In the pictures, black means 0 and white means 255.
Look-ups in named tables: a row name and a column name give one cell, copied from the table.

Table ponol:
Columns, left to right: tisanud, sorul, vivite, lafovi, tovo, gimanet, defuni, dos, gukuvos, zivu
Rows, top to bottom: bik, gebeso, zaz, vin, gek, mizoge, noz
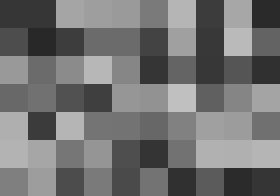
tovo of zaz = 134
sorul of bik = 54
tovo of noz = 74
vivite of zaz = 139
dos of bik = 60
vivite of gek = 181
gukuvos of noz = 43
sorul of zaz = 107
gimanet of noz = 115
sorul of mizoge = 166
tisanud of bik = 54
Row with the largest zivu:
mizoge

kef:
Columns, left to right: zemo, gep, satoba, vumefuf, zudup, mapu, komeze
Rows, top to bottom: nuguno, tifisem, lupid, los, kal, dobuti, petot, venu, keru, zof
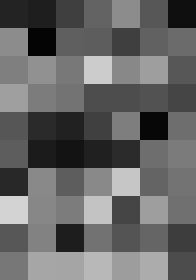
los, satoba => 115
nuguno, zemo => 35
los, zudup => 77
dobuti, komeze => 123
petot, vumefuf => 137
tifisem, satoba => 95
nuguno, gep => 30
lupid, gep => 145
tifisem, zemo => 140
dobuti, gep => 27
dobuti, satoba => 19
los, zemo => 159
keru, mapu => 101
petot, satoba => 93
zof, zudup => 157
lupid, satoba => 120
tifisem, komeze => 107

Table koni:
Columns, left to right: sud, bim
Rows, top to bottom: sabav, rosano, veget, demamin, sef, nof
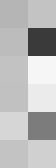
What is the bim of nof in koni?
208
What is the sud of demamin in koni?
193
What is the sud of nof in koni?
195
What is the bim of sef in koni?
124
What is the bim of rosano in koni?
58
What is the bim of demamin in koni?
235
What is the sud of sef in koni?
214
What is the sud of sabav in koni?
181
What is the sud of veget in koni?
194
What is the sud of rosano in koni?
188
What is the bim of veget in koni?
246
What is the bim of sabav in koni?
195
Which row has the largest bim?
veget

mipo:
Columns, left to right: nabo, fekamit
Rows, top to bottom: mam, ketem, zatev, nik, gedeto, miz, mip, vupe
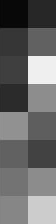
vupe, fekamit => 204
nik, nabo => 43
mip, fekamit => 140
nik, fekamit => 141
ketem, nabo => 54
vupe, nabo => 134
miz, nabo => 97
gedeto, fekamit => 94
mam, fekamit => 39
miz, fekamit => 66
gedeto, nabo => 145
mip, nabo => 115
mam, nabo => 8
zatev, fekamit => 239
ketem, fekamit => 97
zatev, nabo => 63

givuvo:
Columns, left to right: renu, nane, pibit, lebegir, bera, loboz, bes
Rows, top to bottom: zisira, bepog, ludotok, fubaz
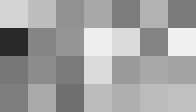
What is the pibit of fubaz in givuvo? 111
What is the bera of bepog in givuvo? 219
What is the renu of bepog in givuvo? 41
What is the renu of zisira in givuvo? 212
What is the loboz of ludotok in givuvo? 169
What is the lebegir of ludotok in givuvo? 219
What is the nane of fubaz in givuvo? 170
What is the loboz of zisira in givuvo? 178
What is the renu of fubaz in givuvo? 126
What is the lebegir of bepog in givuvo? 238
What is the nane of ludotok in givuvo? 140
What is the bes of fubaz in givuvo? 192
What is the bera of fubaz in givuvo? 175
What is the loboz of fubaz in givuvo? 187
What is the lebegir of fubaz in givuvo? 188
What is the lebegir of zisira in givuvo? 169
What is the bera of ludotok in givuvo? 155
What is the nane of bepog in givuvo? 134
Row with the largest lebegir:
bepog

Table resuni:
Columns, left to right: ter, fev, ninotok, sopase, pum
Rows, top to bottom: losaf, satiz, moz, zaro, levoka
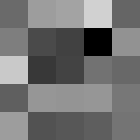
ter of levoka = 157
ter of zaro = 95
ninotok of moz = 67
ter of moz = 201
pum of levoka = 116
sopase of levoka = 94
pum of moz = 104
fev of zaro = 150
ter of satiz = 126
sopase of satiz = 0
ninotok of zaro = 148
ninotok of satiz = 65
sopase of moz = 114
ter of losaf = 106
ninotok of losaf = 163
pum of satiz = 146
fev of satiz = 74
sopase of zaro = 150
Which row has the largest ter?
moz

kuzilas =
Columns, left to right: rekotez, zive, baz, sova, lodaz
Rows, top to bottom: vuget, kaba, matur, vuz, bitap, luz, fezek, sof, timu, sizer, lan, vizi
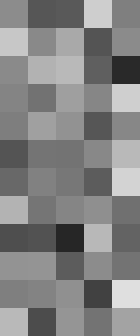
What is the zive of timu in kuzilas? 82
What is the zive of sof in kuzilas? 117
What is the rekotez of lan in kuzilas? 127
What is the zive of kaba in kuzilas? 137
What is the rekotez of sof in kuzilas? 179
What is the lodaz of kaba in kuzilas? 139
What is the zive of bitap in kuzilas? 160
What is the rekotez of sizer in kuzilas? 147
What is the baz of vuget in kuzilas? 89
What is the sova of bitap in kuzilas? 86
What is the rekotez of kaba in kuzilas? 199
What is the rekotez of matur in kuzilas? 138
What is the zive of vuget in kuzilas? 86
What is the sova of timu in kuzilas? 184

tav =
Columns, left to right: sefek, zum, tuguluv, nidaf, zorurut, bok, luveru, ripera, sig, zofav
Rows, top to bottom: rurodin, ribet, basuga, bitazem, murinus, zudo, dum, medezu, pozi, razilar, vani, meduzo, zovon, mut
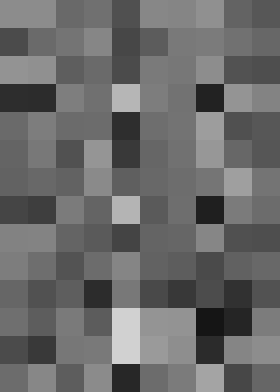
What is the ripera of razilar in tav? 74
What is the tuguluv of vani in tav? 94
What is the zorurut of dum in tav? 95
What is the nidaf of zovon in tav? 121
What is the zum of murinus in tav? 125
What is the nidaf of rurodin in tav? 112
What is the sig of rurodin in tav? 99
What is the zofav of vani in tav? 82
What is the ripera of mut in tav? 164
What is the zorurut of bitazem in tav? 182
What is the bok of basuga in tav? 122
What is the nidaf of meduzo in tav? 92
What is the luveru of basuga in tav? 119
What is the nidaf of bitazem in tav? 112
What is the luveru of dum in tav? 109
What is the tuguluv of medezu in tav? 123
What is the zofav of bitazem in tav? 131
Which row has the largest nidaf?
zudo

